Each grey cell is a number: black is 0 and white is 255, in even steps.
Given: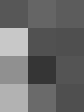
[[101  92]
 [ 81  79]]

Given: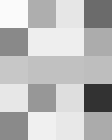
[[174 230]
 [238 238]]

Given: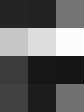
[[ 34 116]
 [221 252]]

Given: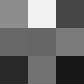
[[242  70]
 [101 122]]

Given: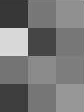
[[120 144]
 [ 69 120]]

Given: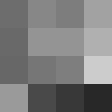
[[135 125]
 [148 148]]
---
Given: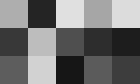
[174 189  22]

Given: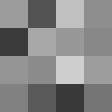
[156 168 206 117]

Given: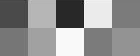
[ 74 161]

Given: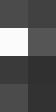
[75 85]

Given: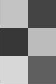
[195 188]

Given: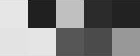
[230 229]

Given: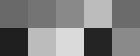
[105 188]

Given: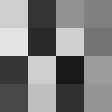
[206  41  24 149]
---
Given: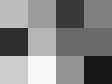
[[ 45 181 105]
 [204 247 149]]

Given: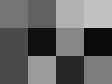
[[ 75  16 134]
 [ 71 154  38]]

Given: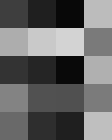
[[173 201 211]
 [ 51  37   9]]

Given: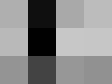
[[185   1 199]
 [148  67 151]]

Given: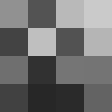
[[ 67 191  82]
 [111  49 117]]

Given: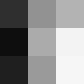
[[ 14 171 243]
 [ 31 154 246]]

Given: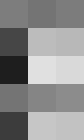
[[ 70 188 184]
 [ 30 224 217]]

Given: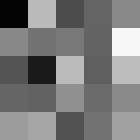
[[136 114 120]
 [ 84  26 187]]
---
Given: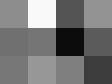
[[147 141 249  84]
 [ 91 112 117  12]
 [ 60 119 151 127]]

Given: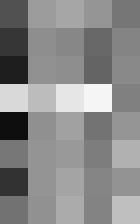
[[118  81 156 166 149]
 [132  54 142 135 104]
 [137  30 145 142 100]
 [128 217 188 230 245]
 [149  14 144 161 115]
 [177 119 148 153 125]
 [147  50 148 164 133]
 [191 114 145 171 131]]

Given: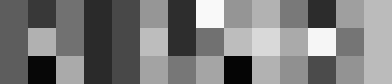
[[187  93  56 113  42  72 150  45 249 149 178 121  44 159]
 [187  93 177 113  42  72 189  45 113 189 217 170 246 117]
 [187  93   7 170  42  72 163 119 165   5 178 144  75 147]]

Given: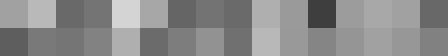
[[104 161 185 105 116 212 167 101 115 106 175 154  62 156 168 161]
 [129  94 121 117 130 175 107 125 146 112 184 153 133 149 161 151]]

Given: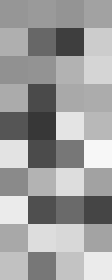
[[162 150 154 148]
 [204 175 103  62]
 [213 145 147 178]
 [172 171  74 169]
 [184  85  55 228]
 [247 227  75 119]
 [162 138 179 221]
 [ 69 235  79 106]
 [163 168 221 216]
 [235 193 119 195]]

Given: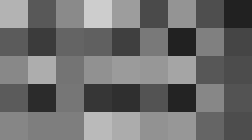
[[ 33 179  88 138 205 157  74 148  78]
 [ 69  91  59 100  96  63 121  33 128]
 [ 76 136 173 116 145 155 151 165  87]
 [ 83  91  43 118  54  47  83  35 135]
 [ 77 134 126 126 186 172 146 151 101]]
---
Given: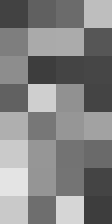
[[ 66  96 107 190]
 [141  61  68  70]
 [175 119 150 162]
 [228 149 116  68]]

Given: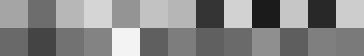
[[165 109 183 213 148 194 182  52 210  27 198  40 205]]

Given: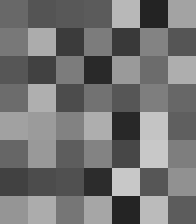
[[104  84  88  91 184  35 163]
 [ 86  65 124  41 154 108 174]
 [161 155 130 174  40 196  95]
 [ 65  76  80  44 200  86 145]]

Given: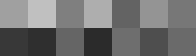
[[160 192 127 174  99 148 119]]

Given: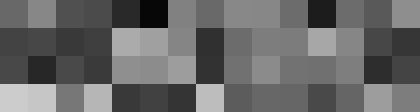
[[104 135  80  75  41   7 129 105 136 135 108  28 108  89 142]
 [ 72  39  73  58 143 140 157  50 113 139 114 112 126  45  68]]

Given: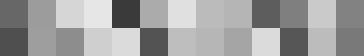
[[103 156 214 230  58 171 224 187 181  93 127 202 130]]
